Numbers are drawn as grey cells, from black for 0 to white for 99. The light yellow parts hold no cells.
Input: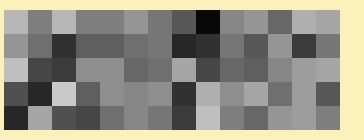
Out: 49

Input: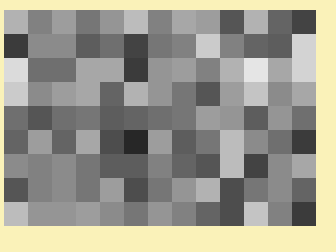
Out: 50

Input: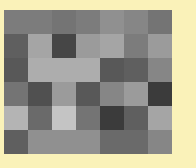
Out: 48

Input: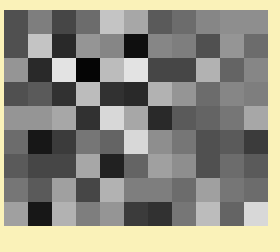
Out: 49

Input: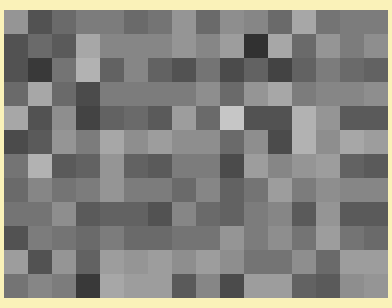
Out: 32

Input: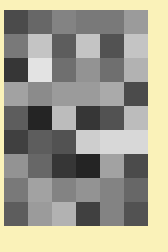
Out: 40

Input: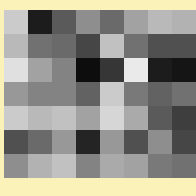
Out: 11

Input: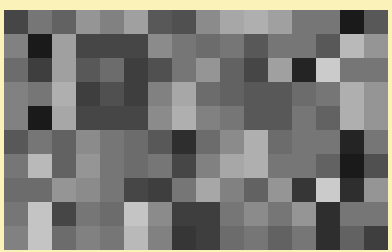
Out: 46

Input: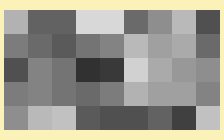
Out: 38
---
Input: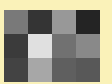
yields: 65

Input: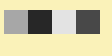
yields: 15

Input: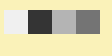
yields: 20

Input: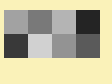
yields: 81

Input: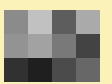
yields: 12

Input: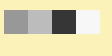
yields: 73
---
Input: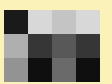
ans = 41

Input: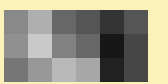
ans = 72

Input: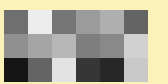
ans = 88

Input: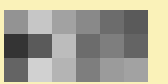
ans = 70

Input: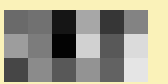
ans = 34

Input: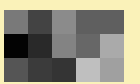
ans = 20

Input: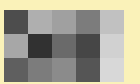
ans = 54

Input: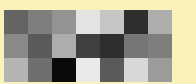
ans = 4

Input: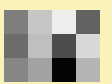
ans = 2
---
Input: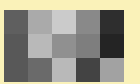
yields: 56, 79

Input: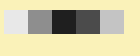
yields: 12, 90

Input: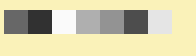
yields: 68, 97

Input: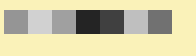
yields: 14, 81

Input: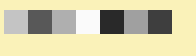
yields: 97, 97

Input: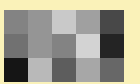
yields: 51, 82

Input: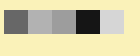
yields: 61, 83
